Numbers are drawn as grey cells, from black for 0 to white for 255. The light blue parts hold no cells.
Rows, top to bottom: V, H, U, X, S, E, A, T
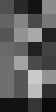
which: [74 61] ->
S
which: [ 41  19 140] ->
V
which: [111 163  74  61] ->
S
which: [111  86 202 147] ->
E
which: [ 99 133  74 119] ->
H
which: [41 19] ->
V

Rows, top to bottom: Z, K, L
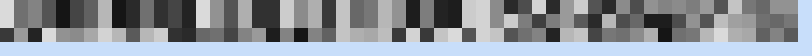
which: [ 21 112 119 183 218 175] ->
L
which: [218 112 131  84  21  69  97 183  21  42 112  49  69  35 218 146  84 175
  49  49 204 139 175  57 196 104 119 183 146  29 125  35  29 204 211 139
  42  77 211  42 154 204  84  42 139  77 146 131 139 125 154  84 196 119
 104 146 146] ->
Z
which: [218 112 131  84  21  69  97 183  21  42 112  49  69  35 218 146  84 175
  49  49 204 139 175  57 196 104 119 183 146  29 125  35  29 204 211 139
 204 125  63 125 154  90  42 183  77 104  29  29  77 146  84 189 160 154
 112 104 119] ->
K
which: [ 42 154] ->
Z
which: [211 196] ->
L

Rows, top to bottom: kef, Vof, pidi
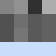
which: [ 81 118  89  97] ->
pidi
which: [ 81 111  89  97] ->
Vof
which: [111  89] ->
Vof

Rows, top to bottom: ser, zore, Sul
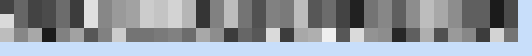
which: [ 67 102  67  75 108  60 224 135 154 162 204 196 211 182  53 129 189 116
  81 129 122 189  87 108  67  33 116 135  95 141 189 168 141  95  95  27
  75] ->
ser
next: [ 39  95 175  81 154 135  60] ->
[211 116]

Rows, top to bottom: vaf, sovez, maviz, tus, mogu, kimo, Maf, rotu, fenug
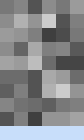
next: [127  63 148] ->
[148 163]
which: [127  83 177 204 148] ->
Maf
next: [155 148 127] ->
[63 76]
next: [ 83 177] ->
[204 148]
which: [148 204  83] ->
sovez

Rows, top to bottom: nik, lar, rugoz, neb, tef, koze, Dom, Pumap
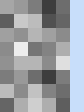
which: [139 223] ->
tef
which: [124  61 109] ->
nik

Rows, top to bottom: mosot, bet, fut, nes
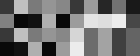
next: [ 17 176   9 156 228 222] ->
[236  71]
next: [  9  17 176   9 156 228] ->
[222 236]
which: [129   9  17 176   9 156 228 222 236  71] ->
bet
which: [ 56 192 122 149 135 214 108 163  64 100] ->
fut

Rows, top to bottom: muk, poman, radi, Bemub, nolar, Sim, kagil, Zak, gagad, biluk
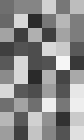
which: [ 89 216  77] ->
nolar
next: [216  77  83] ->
[246  56]
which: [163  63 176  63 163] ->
radi

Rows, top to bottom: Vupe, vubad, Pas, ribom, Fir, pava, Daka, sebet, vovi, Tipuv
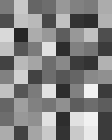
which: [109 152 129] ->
Vupe
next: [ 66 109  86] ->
[101 137]

